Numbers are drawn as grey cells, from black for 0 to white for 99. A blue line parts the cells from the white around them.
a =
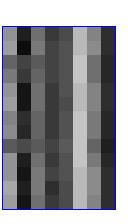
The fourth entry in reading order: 22
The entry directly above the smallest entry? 12
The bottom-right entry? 18
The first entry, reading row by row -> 57
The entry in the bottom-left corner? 61
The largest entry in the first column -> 65
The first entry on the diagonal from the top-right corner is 18
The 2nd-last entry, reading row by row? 51
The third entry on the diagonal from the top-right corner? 76
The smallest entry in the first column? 35
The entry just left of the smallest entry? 61
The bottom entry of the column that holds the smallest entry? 8
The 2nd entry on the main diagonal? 5
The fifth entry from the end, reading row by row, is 22
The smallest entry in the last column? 12
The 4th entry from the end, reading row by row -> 29
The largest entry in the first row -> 72

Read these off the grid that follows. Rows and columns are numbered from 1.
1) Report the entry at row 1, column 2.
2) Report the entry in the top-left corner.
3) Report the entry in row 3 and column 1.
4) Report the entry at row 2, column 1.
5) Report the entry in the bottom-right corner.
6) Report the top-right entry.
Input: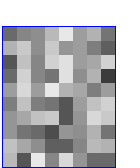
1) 52
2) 41
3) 33
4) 69
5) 41
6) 45

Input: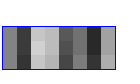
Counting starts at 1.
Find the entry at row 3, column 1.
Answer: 51
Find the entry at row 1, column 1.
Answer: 51
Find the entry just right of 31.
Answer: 44
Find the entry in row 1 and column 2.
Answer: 23
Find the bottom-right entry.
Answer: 67
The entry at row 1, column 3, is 77

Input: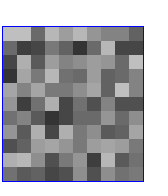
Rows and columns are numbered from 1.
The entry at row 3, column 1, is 27
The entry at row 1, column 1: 74
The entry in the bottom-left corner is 44
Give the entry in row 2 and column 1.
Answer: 41
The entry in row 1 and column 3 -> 41
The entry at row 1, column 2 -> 74
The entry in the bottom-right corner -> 47
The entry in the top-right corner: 38
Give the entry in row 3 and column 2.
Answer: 68
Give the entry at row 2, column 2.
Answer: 24

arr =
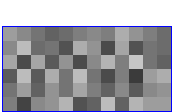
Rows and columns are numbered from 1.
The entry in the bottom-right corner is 61
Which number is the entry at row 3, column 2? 29
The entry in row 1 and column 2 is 53
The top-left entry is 61
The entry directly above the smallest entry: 77
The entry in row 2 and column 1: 53
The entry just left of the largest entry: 49
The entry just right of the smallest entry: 61
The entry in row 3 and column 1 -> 64
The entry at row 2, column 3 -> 42
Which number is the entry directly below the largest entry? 23
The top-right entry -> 42
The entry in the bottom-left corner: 49
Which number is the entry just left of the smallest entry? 49
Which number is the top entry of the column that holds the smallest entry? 57
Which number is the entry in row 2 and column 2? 73
